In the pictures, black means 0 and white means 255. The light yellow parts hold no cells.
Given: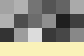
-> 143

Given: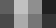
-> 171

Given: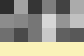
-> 214

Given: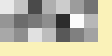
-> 44

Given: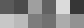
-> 113

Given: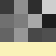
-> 125

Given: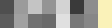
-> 224

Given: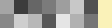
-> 229
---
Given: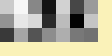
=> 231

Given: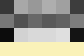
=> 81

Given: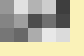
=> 158

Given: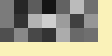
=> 51

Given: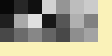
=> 169

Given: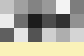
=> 110

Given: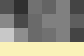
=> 74

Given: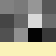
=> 102

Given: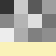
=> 180
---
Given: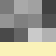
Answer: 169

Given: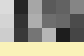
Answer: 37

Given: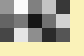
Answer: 251

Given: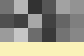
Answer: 182

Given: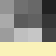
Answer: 112

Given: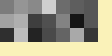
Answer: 149
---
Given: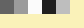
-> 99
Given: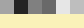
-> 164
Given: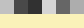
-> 193
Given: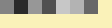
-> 131
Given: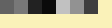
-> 98
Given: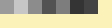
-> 154
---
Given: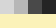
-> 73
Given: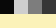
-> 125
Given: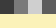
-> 207
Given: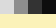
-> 51
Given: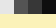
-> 55
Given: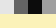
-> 12
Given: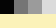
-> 155
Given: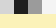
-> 155
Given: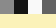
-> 249
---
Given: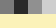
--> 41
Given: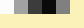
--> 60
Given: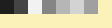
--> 182
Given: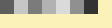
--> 218
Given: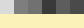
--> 58
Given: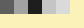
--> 30
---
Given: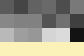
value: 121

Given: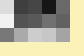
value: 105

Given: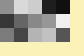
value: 16

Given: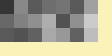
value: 160

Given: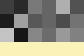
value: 82

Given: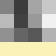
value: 200

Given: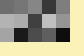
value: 126

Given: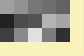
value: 98
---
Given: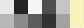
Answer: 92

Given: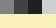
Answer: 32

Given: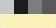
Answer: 125

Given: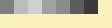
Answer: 208

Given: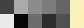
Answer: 108

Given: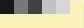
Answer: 65

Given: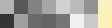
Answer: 106

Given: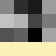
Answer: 3

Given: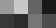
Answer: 118
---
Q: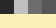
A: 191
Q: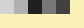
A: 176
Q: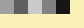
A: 95
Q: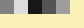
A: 220
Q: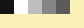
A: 253
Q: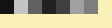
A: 195
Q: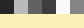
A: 186
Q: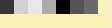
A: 209
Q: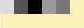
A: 85
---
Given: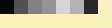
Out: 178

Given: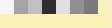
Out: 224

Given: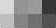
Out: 189

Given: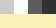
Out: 203

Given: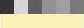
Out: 159

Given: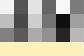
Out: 242
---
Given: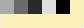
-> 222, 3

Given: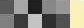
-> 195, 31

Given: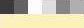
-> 252, 59

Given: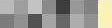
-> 194, 60

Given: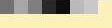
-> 200, 14

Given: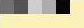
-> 206, 7

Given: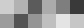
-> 228, 57

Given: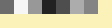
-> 246, 34
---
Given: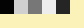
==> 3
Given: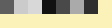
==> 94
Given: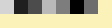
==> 212
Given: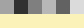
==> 163
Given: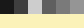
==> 24
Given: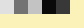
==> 224
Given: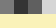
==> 122
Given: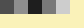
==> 78
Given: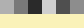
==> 176
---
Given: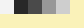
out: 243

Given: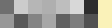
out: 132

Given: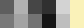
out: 121

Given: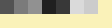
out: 145

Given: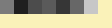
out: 76

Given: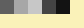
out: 95
